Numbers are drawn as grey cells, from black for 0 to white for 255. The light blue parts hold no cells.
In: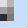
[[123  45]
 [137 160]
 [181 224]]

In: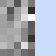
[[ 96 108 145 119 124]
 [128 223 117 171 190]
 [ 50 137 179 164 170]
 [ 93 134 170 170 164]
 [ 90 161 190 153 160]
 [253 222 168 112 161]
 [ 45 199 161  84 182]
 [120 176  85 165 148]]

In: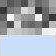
[[241 237 156 178 189 197 205 141]
 [186  78 118 103 118 212  79 127]
 [ 55 100 239 143 150 175 243  97]
 [149 103  57 194 217 131 120  54]
 [165 122 105 148  78 104  89 119]]

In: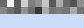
[[115 168 117 126 117 170  55 108 145  89 111 135]
 [145  85 106 172  89 197 144 126 207  92 240 105]]

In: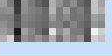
[[191 207  79 150 131 160 115 173 126 149 128 145  61 209 174]
 [206 241  87 122 123 170 141 225  85 110 135 160  25 142 154]
 [135 149  98 113 133 107 129 132 104 111 117 126  89 129 143]
 [149 160 104 120 116 138 123 154 107 115 123 130  83 126 129]
 [176 194  98 127 115 159 125 182 106 122 129 142  62 145 139]
 [162 196  88 107 140 118 145 174  85 100 122 144  56 124 157]]

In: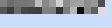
[[221  95 137  14 182 124  49 125 127  63  65  70 105  59  84]
 [ 78 151 141 162 160 141 208 157 136 190 121 118 117 108 129]]

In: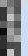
[[ 81 195  32]
 [ 77  73  47]
 [170 146  48]
 [119 164  13]
 [ 83 132  92]
 [120 192  54]
 [ 83 142  53]
 [ 91 116 156]]

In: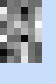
[[ 96 116 229 108 137  53]
 [ 85 114 211 125  69   9]
 [ 89 111 209 158 144  87]
 [206 134   7 106 109 252]
 [211 148 179 134 159 121]
 [250 130 164 205 152  83]
 [197 128  70 155 140 182]
 [185 111  15 122 118 237]
 [111 109 139 111 123  65]]
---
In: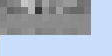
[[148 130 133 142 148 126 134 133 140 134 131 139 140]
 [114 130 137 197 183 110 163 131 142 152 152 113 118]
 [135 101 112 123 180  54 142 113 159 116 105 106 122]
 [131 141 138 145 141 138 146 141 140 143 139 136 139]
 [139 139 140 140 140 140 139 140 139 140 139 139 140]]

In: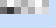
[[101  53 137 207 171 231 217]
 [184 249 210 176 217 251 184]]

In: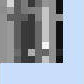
[[147 154  93  58  56 105 196 145  17]
 [147 213  93 121  56 105 148 145  17]
 [141 154  93 121 127 130 196 145  17]
 [147  95  93  90  56 130 196 145 144]
 [147 154  93  58  56 105 196 145  17]
 [147 154  93  58  56 105 196 145  17]
 [147 154  93  58  56 105 196 145  17]
 [147 154  93  58  56 105 244 145  17]
 [147 154 108  58 173 105 101 143  38]]

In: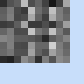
[[ 42  34  67 138 115  47 125  83 137 124]
 [ 46  82  95 188  78 100  65  22  64 166]
 [ 94 121  73  58 190 109  85 192 123  96]
 [ 99 126  70  77 168  97  63 172 125 104]
 [ 59  66  94 165  58  58  78  51  97 158]
 [101 122  75  76 196 118  99 193 120  88]
 [134 125  94  93  88  77  41  93 109 131]
 [100 127  75  72 150 103 103 207 124  99]
 [105 117  81  80 162  99  80 161 129 106]]

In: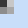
[[140 168]
 [ 55 199]]

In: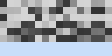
[[185 160 132  52  69 212 125 206  56  56  50 111 124  74  75 148]
 [ 54 212 210 161 197 175 211 214 106  56 140 211 212 159 162 211]
 [173 179 181 212  67  96 186  81  51 202 203 112 190  50  50 170]
 [ 50 205 210 213 210  60 211 177 212 137 211 210 211 206 205 213]
 [179 197 191  62  68 212 187 211  51  63  58 147 191  67  65 194]
 [207  61  54 103  82  77  56  54 162 197 121  52  54 115 118  53]]

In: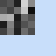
[[ 65 117  33 108  75]
 [ 73  85  32 212 137]
 [ 93  67 113 198  15]
 [171 179  28 105  80]
 [ 28 129  41  81 100]]
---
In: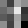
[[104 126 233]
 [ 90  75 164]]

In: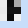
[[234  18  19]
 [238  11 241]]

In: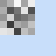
[[174  83 117]
 [149 212 103]]

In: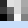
[[ 57 109 219]
 [  2  72 246]]

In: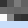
[[110 105 101]
 [249 136  55]]

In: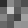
[[104 201  92]
 [135  96  66]]

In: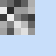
[[234  43 157]
 [ 58 237 129]]

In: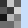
[[ 88  57 213]
 [ 20 182 128]]

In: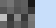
[[ 83 102  81]
 [193  53 135]]
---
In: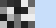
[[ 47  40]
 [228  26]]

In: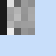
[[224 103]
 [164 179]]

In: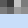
[[ 57 195]
 [103 157]]

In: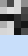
[[ 72 215]
 [223 216]]

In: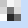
[[246 230]
 [117 220]]

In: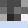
[[ 71  73]
 [ 70 115]]

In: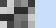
[[206 119]
 [199  44]]

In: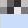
[[ 97  48]
 [ 56 231]]
